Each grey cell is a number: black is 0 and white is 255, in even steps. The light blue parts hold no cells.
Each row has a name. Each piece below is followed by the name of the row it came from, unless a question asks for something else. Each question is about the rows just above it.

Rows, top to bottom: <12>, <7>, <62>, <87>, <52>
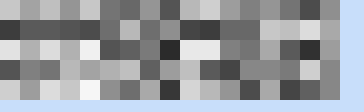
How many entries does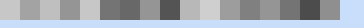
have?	17
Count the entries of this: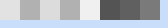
8
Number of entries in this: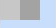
2
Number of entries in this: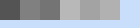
6

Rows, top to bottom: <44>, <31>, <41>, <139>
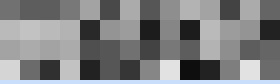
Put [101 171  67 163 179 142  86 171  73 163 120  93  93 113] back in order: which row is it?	<44>
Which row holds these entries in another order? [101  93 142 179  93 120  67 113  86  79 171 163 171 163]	<41>
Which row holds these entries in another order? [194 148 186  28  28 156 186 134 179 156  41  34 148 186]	<31>
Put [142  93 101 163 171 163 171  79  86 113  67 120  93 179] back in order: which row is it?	<41>
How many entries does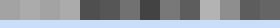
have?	14

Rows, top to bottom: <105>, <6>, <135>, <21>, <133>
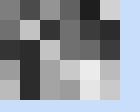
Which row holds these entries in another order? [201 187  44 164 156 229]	<133>
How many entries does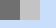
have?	2
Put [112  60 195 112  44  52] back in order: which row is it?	<6>
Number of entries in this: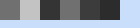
6
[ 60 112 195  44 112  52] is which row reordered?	<6>
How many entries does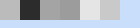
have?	6
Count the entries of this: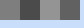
4

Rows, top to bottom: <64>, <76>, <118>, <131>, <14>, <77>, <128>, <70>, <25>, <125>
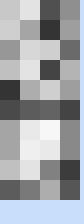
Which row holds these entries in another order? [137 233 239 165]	<70>
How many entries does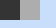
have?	2
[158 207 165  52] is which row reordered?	<76>
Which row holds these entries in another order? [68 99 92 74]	<77>

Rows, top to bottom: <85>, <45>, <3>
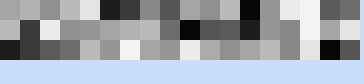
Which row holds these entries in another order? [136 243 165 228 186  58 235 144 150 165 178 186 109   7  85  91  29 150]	<45>
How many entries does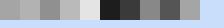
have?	10
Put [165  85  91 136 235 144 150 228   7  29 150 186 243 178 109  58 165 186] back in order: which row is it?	<45>
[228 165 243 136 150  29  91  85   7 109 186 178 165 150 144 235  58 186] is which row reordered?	<45>

